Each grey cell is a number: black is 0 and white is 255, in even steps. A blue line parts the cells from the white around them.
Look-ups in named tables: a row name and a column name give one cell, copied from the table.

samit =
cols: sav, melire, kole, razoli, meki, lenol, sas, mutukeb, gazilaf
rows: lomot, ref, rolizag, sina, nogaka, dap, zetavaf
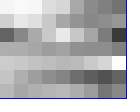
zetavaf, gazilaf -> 136
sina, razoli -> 157
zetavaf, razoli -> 180
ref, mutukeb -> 141
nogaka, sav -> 204
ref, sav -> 207
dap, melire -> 175
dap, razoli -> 142
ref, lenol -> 148
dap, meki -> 132
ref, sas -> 136
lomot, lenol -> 168

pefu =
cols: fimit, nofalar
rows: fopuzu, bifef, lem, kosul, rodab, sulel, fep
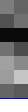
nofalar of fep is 90
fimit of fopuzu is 125
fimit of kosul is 113
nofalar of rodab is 137
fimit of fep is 101
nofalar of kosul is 75
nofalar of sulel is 197
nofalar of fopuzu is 99
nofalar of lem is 10
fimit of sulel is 156
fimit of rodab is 161
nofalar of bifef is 112
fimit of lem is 10
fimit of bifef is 81

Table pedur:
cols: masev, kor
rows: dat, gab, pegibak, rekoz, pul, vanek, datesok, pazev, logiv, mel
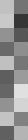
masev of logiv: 195
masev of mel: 96
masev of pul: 192
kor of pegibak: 86
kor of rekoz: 142
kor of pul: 118
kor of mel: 180
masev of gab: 201
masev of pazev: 146
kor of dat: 116
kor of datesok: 224

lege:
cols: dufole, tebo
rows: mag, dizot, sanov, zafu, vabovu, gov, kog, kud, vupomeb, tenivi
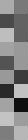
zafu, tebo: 153
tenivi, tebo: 183
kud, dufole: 163
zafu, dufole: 162
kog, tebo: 194
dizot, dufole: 74
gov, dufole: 153
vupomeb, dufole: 195
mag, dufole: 171

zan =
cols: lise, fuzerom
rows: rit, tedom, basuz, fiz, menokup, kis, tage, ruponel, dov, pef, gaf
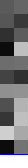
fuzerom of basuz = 92
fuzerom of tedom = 57
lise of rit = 90
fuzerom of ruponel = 179
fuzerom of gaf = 115
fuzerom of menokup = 112
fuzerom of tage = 146
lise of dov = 54
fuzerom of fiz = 191

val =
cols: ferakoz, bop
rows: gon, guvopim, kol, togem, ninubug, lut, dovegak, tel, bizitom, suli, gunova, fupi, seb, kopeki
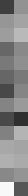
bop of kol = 185
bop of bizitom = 47
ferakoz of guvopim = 150
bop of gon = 146
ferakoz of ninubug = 121
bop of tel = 154
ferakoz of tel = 132
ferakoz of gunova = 168
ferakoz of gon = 63
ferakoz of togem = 103
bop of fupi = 170
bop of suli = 180
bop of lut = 121
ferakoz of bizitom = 73

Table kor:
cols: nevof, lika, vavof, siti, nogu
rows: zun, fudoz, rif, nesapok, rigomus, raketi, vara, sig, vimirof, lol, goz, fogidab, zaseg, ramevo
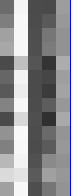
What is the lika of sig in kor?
247
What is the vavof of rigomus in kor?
85
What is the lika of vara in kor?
236
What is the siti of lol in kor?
106
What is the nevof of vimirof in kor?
74
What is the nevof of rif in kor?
161
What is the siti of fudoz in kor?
89
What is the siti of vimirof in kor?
48
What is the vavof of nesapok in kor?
79
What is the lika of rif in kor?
247
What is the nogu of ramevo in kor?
147
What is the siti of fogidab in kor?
138
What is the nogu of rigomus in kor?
172
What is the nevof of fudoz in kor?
126
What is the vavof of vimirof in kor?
79
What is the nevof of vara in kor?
89
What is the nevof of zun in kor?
107
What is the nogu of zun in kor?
157
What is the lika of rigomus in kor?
191
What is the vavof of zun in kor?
75

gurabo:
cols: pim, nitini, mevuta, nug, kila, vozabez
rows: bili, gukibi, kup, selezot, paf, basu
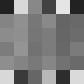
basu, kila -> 45
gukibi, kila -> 101
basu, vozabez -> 218
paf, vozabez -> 106
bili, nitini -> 216
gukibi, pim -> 132
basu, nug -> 184
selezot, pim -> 124
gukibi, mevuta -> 119
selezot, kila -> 104
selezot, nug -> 124
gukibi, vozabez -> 105

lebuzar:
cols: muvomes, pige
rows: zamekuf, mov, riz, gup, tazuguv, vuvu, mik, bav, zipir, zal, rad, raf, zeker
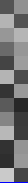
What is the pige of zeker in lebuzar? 69
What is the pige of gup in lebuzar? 150
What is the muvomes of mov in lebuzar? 180
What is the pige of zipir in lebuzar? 58
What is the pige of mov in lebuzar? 83
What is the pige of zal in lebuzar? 60
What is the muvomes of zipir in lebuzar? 133

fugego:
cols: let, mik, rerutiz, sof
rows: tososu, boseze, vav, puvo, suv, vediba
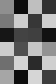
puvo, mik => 79
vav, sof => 17
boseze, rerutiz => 55
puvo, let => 204
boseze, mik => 206
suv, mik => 212
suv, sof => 207
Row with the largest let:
puvo

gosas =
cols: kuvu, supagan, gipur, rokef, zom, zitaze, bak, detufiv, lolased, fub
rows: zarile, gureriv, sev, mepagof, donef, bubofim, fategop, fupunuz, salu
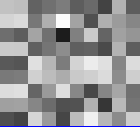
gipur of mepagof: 96
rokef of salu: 154
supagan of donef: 85
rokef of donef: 182
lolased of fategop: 166
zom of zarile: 124
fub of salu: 205
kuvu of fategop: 220

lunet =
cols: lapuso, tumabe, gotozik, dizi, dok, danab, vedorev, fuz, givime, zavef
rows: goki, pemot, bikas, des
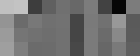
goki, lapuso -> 192
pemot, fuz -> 113
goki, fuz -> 66
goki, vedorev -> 124
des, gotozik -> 107
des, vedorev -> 123
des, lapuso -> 159
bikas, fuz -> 107
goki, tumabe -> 195
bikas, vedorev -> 123

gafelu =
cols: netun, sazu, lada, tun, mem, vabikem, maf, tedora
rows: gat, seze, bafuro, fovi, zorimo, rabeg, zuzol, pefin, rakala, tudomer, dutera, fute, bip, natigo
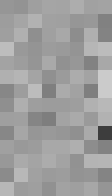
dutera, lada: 156
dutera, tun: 168
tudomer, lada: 150
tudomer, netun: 135
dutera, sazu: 153
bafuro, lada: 143
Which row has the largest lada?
zuzol

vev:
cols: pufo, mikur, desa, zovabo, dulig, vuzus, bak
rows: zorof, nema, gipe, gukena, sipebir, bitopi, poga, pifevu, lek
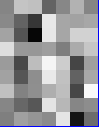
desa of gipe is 6
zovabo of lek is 139
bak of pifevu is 141
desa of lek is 149
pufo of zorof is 133
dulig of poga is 190
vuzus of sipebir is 69
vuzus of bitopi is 98
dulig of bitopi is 193
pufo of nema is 137
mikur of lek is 160
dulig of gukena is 126
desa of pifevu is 87
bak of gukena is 198
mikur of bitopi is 86
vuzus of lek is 20

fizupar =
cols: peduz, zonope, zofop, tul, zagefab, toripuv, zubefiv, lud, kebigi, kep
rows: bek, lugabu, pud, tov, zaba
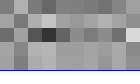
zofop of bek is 122
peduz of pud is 109
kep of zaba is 144
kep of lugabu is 143
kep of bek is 159
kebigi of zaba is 168
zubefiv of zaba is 165
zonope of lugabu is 121
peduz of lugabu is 162
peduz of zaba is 161
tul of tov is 182
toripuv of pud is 140
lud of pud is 140
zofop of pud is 84
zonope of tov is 134
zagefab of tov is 158
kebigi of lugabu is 163
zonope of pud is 161
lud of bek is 114
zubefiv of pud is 123
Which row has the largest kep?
pud

